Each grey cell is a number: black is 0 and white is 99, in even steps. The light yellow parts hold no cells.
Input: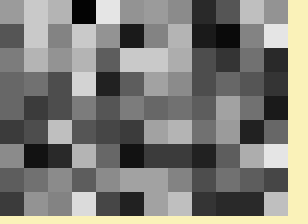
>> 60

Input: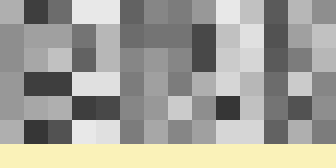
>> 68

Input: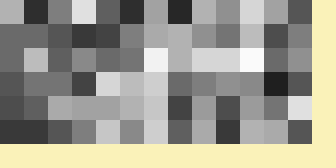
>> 69

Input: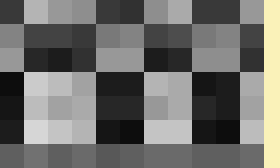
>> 22

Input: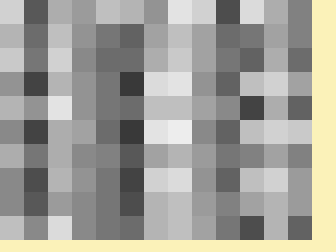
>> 81
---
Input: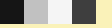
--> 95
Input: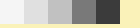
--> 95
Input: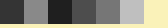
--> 74
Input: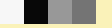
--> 96
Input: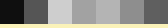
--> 80
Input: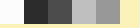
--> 98
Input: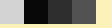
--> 82
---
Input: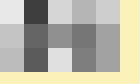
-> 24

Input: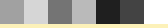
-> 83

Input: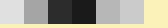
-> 64

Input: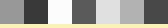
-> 22

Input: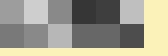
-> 80

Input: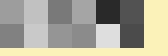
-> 75
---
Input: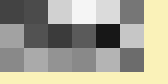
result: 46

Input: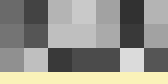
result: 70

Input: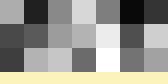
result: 20

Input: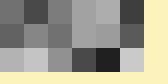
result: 24

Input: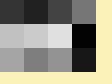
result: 46

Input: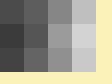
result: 74

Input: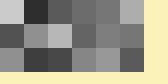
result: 67

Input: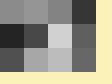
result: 21

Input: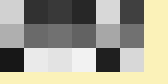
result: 25
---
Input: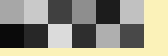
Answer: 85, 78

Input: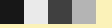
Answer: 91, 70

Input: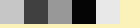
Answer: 90, 77

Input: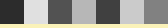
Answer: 87, 79

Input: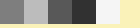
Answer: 95, 73

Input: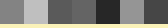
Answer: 74, 58

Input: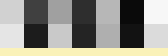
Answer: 96, 89

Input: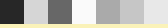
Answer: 97, 90

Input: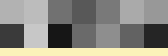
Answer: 77, 73
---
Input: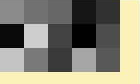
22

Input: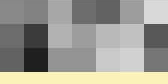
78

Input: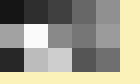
80

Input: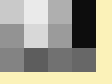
36

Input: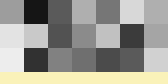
29

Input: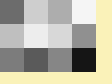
35

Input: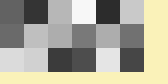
30
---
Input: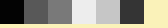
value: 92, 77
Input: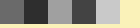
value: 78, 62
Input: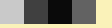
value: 78, 38
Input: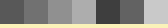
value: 78, 67
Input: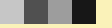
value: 77, 61
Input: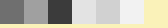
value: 94, 88
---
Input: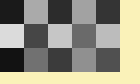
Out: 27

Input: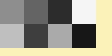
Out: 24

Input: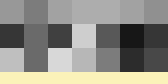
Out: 41

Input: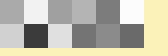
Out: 23

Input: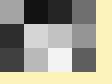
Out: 83

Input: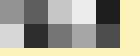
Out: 18
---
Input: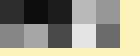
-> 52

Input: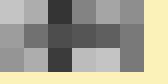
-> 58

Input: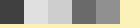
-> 25

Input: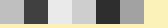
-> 74

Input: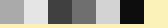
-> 66

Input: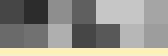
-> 41

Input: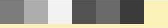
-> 48

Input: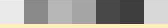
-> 91

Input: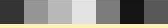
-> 20

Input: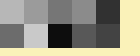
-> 42
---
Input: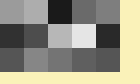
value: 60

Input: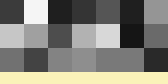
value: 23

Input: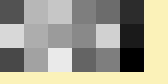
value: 32

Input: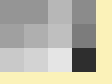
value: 58

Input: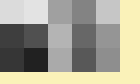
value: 85

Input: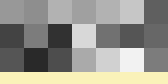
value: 59
